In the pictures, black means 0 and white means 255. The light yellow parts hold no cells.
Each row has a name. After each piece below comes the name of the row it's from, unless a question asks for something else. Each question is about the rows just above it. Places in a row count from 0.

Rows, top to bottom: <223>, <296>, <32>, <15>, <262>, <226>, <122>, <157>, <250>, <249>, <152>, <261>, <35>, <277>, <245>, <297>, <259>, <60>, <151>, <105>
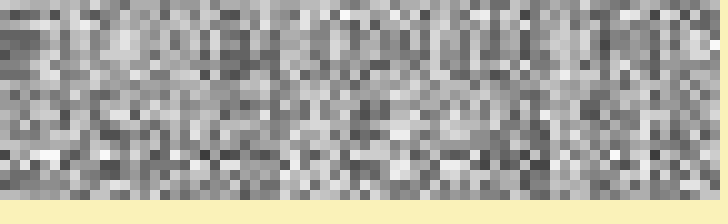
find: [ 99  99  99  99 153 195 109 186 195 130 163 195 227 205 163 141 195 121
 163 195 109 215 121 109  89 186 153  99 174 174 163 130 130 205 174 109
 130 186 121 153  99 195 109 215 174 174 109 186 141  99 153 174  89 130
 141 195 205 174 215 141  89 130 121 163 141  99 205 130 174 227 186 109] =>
<15>
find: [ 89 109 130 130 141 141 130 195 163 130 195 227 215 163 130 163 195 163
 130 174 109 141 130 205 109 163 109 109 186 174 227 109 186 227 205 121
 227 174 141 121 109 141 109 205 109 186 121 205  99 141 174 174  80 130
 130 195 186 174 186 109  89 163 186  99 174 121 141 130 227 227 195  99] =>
<151>

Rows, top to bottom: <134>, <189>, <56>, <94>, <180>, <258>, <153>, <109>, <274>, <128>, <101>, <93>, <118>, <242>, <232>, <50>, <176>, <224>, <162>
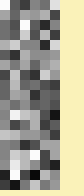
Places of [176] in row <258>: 2
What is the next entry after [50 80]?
[164]
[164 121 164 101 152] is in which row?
<153>
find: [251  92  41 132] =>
<56>

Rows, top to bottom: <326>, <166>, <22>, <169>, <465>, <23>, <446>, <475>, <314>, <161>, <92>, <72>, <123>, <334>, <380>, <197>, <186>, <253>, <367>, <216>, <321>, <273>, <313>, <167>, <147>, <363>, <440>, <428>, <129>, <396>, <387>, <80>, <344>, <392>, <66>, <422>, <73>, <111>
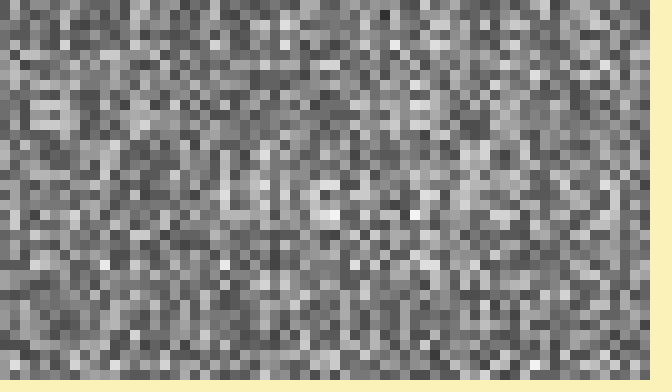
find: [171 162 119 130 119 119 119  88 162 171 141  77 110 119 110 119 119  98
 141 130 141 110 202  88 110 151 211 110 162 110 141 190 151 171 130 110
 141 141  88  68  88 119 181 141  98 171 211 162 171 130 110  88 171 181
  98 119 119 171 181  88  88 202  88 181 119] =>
<321>
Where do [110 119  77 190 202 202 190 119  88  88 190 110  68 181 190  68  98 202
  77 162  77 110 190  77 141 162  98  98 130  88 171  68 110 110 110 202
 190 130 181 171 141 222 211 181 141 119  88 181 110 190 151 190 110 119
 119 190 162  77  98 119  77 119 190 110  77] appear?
<92>
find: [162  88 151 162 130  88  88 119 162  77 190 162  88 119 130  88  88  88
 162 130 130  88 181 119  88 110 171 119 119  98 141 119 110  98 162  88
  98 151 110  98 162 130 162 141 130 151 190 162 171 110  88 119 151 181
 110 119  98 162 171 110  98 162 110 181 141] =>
<186>

